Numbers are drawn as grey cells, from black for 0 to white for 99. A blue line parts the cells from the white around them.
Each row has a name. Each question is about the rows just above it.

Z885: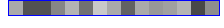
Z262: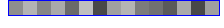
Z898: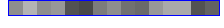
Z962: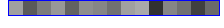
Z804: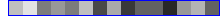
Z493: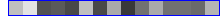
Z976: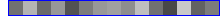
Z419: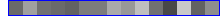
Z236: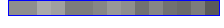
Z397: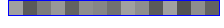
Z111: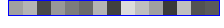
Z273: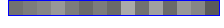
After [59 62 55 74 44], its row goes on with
[28 78 38 48]
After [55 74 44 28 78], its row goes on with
[38 48]
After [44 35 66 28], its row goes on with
[62]
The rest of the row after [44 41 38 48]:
[48 66 59 74 44 28 78 38 55]
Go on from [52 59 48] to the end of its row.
[41 48 41 66 44 62 41 59 52 35]
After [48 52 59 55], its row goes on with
[44 52 44 41 48 35]

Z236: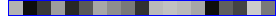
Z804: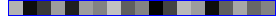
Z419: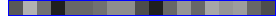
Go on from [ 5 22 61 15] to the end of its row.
[34 65 55 47 19 72 75 72 65  5 37 26 79 47]
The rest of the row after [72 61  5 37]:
[65 40 51]
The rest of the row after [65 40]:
[51]

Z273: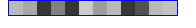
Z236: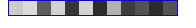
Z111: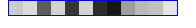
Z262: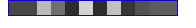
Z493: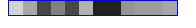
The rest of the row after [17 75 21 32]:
[36 36]
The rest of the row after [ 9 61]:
[72 75 89]
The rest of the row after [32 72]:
[75]

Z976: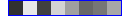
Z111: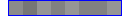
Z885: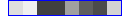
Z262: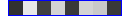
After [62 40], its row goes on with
[46 65]
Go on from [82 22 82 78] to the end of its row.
[22]
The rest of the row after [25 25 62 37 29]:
[82]

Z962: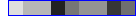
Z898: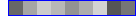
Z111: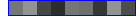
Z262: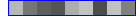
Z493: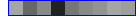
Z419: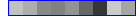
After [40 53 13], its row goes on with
[46 53 57 64 61]
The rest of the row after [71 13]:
[46 57 57 21 43]
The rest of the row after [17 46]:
[43 21 57 30]
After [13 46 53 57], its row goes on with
[64 61]
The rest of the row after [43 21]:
[57 30]
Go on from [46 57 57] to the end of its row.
[21 43]

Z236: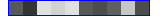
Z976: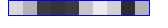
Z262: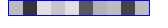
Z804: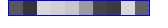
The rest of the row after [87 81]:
[87 34 30 37 77 30]
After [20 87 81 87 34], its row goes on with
[30 37 77 30]
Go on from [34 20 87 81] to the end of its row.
[87 34 30 37 77 30]

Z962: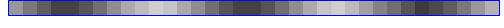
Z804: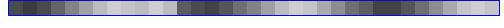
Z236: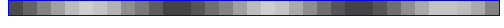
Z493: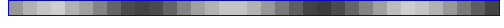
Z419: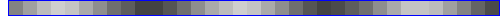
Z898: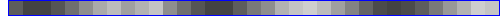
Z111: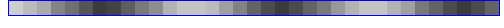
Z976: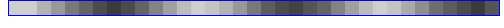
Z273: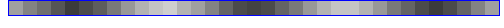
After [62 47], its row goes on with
[39 29 23 29 39]
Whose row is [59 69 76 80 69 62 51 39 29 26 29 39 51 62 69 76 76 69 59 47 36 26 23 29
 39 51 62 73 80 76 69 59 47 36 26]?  Z493
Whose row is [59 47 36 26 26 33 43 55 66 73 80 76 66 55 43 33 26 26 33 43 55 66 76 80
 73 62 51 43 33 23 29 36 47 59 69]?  Z962

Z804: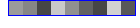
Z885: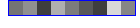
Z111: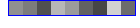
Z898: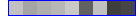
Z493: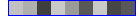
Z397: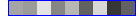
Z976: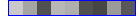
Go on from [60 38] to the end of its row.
[27 81 42]
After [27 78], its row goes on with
[56 38 27 81 34]

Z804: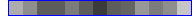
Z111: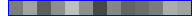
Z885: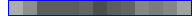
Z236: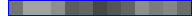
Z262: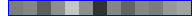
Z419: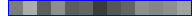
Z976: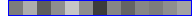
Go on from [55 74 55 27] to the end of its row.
[52 39 42 48 67 63]
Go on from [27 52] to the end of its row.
[39 42 48 67 63]
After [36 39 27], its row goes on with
[33 39 55 48 52 42]
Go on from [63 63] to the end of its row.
[55 36 39 27 33 39 55 48 52 42]
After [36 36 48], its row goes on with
[36 23 36 39 59 48 55 77]
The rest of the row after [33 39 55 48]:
[52 42]
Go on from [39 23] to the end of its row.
[33 39 55 52 55 63]

